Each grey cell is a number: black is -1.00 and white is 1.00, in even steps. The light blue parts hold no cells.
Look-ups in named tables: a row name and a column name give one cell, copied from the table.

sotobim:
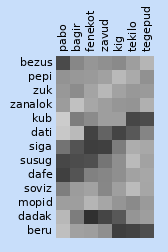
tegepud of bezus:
0.42
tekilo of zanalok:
0.16
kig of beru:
-0.51
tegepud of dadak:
0.24
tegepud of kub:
-0.40
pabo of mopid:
0.24
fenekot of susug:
-0.38
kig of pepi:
0.45
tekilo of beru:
-0.48
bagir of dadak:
-0.02
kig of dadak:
-0.31
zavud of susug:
-0.08
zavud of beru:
0.12
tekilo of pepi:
0.33
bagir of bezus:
0.06
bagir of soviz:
0.22
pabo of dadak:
0.44
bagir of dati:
0.46

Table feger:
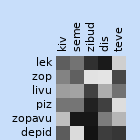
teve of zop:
-0.44
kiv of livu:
0.24
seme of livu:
0.28
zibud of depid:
-0.85
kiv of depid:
-0.28
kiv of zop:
0.03
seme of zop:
-0.25
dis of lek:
-0.80
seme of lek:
-0.10
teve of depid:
-0.58
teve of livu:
-0.11
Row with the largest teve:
piz

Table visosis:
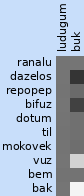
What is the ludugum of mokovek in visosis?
-0.09
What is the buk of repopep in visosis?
-0.17
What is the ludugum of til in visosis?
-0.10
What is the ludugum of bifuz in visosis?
-0.08
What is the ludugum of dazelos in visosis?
-0.08
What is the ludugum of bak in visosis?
-0.08
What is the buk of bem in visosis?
-0.10
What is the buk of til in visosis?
-0.12
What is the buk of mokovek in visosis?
-0.14
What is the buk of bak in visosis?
0.91
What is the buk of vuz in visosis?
0.65
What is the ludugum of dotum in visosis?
-0.09
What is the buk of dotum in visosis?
-0.12

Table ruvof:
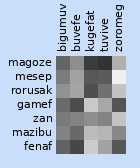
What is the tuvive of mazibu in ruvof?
0.42
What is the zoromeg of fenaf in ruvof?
-0.32
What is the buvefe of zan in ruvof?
0.03
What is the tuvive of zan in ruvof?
0.03
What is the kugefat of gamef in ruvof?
0.58
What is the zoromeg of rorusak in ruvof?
0.52
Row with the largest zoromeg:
mesep

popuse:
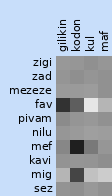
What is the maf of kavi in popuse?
0.11
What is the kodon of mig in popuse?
-0.46
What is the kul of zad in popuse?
0.17
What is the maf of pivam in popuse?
0.14
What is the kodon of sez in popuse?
0.12
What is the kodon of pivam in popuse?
0.17

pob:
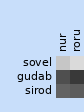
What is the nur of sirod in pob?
-0.22
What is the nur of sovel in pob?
0.55
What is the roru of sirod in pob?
-0.28
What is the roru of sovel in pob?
0.71
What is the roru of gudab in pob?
-0.55
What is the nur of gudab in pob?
-0.38

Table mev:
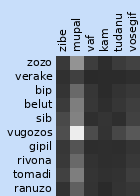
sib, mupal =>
0.02
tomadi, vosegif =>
-0.51
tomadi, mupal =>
-0.01
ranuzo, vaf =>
-0.60
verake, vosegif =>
-0.64
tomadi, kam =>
-0.62
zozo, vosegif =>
-0.48
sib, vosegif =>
-0.49
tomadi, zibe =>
-0.49
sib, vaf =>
-0.63
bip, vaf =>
-0.58
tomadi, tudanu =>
-0.61
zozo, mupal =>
0.15
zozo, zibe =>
-0.55
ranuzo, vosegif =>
-0.57
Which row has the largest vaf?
vugozos

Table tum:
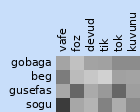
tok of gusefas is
-0.20
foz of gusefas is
-0.20
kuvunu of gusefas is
0.24
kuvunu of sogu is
0.09
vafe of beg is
-0.03
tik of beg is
0.64
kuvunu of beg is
0.28
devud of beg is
0.56
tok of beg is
0.26
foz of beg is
0.47
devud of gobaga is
0.28
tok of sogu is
0.36
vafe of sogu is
-0.54
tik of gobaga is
0.26

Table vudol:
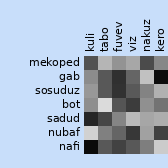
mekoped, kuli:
-0.36
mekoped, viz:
0.31
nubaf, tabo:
0.00
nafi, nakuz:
-0.01
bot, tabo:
0.72
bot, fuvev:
-0.33
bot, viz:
-0.53
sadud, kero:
0.36
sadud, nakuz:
0.30
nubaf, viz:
-0.57
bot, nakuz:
0.13
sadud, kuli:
-0.71
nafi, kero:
0.59
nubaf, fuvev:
-0.21
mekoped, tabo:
0.42
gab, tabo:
-0.31
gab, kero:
-0.90

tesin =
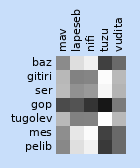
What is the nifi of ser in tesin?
0.20
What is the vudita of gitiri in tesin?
0.45
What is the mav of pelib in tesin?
0.07
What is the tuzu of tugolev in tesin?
1.00
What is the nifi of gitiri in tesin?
0.04
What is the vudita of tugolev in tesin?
0.45
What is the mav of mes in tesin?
0.11
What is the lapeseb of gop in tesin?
-0.35
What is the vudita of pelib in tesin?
-0.18
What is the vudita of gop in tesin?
-0.04
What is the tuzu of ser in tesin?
0.93
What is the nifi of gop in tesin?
-0.59
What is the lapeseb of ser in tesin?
0.14
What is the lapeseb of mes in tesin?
0.81
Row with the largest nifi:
mes

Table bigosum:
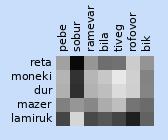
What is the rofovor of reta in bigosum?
0.60
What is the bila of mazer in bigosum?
0.35
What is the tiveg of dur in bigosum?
0.72
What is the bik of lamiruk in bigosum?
-0.23
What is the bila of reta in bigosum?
-0.14
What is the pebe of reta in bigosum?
0.26

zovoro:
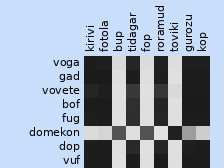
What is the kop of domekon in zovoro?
0.61
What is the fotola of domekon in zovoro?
0.67
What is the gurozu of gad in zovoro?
-0.78
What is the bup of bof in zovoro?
0.75
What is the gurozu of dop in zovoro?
-0.76
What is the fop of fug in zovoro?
0.75
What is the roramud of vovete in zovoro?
-0.57
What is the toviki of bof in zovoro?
0.75
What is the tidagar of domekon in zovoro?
0.75
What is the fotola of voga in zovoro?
-0.76
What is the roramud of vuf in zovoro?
-0.79
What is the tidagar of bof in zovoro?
-0.63
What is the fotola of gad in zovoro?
-0.79
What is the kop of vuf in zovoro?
-0.78
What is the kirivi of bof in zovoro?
-0.78
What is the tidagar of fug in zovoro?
-0.64
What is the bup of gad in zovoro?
0.73
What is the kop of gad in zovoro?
-0.78

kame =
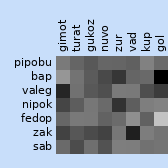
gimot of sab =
-0.17
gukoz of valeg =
-0.31
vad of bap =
-0.21
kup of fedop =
-0.24
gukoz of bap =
-0.29
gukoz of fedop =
-0.06
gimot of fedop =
-0.20
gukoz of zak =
-0.41
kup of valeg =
-0.39
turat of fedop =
-0.05
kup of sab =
-0.11
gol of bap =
-1.00
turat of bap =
-0.10
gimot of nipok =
-0.46
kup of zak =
-0.02
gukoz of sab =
-0.13
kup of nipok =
-0.01
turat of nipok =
-0.27
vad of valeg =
-0.05
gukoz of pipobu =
-0.31
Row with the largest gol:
fedop

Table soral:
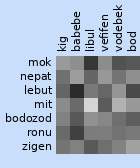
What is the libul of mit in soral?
0.67
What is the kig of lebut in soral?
-0.21
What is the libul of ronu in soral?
-0.03
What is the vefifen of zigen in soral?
-0.13
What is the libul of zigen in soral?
-0.30
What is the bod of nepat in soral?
0.12
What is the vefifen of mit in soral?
-0.29
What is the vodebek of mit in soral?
0.40
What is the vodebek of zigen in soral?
0.02
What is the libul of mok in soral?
-0.58
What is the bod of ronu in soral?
-0.05
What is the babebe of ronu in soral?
-0.50
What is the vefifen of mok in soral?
0.10
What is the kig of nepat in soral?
-0.12
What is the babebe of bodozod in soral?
-0.31
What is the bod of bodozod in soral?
-0.26
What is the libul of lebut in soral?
-0.05
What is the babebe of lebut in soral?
-0.66
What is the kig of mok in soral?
0.21

